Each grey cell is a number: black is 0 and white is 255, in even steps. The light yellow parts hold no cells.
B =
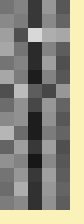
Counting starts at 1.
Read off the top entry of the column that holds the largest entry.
56
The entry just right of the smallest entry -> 137
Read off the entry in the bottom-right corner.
93
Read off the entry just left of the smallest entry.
131
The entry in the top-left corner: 116
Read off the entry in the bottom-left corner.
124
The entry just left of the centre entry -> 145
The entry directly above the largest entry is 56
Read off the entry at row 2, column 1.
137
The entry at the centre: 71
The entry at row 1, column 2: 131
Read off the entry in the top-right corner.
87
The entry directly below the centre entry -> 29
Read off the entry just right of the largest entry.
174
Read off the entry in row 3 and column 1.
159
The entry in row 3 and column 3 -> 216
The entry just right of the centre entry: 151
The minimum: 23
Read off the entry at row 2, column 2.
124
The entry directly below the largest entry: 43
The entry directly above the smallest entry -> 56

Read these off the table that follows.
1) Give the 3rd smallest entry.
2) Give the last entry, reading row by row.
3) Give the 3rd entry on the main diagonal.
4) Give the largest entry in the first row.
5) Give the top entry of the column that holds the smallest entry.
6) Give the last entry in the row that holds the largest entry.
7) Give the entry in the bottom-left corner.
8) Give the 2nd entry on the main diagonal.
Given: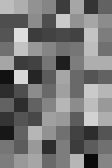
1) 23
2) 133
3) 60
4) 189
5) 52
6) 125
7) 125
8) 78

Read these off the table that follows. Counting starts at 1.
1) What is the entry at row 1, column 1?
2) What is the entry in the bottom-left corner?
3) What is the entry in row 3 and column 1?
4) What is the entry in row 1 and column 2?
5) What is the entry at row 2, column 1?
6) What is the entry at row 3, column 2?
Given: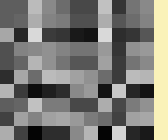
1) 94
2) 173
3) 167
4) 94
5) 94
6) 38

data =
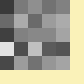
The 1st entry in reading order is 58
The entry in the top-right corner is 129
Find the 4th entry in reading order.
114
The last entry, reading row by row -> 164
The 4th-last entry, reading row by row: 156
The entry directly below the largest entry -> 72
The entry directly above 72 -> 226

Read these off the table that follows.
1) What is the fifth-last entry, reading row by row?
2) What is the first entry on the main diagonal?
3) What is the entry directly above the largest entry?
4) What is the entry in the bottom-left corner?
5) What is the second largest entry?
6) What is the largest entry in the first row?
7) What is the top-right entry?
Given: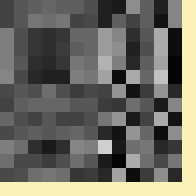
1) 162
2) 67
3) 40
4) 73
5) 193
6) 141
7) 133

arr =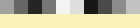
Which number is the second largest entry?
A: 222
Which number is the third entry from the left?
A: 37
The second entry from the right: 140

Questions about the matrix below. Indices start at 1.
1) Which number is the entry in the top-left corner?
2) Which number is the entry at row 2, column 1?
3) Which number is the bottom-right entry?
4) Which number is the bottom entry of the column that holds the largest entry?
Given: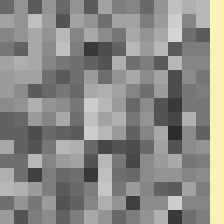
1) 105
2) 162
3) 125
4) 57

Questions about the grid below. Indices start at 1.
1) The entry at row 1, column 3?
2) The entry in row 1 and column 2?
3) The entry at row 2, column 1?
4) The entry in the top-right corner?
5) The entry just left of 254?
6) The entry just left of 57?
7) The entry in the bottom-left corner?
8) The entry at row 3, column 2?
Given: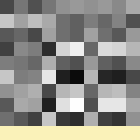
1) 80
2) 118
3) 198
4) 169
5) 224
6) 198
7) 111
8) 103

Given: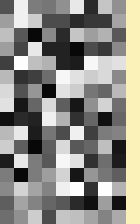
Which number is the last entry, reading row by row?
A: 170
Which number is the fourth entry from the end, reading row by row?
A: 191
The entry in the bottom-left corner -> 110
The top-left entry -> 82
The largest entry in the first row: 240
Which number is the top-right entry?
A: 144
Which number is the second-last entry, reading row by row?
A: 131
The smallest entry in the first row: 42
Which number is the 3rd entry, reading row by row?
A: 124
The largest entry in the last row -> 205
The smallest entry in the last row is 76
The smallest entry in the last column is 16

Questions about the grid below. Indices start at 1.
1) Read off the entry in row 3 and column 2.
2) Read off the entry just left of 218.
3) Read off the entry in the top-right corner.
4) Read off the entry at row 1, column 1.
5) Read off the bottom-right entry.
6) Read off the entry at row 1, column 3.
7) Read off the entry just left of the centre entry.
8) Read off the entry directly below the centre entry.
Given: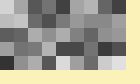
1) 101
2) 87
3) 65
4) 211
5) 224
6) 87
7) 144
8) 73
